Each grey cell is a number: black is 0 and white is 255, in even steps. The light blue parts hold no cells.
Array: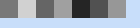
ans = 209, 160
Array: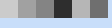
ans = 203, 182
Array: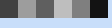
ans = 190, 157
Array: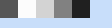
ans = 252, 211
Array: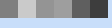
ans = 202, 158
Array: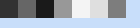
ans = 244, 223
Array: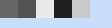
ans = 233, 201
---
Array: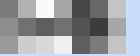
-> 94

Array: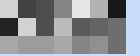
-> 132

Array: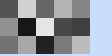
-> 33

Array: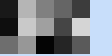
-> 4

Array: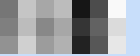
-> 34

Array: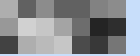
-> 75

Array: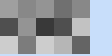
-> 205

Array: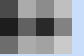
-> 171

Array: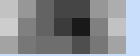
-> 78
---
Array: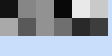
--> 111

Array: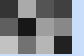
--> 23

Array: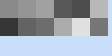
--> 172

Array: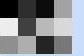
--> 64

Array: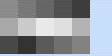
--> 233

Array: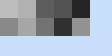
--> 115

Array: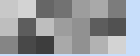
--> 145
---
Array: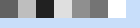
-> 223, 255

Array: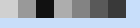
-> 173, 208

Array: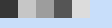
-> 157, 220

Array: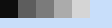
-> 123, 213

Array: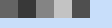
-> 132, 195

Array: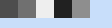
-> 238, 238

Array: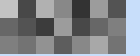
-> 156, 195

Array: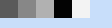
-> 177, 243
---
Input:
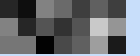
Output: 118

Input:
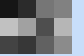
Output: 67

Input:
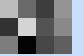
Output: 125

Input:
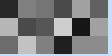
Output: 108

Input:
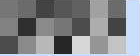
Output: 76

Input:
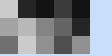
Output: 112

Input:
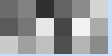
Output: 202
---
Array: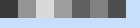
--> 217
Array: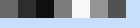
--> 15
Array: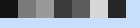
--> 153
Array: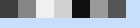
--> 240
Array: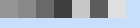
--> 105
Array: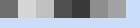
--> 192
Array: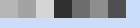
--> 213
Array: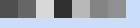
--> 216
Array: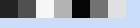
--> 246
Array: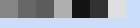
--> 92
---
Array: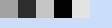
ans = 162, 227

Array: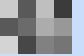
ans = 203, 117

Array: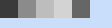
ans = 58, 102

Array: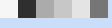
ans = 246, 118

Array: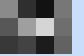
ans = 138, 98

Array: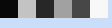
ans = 8, 248
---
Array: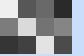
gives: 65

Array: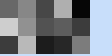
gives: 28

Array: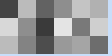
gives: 153

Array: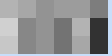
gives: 115

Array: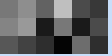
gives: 4

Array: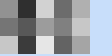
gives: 230
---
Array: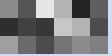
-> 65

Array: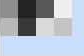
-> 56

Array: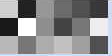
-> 255

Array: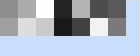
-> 221

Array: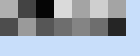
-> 154

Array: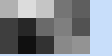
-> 39

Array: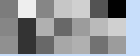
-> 51

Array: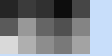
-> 152

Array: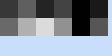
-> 176

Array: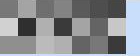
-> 47
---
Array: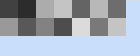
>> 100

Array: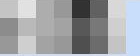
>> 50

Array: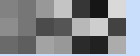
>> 54

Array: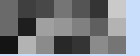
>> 84

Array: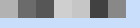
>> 198

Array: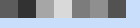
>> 124

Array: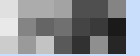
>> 79

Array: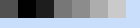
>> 140

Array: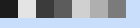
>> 208
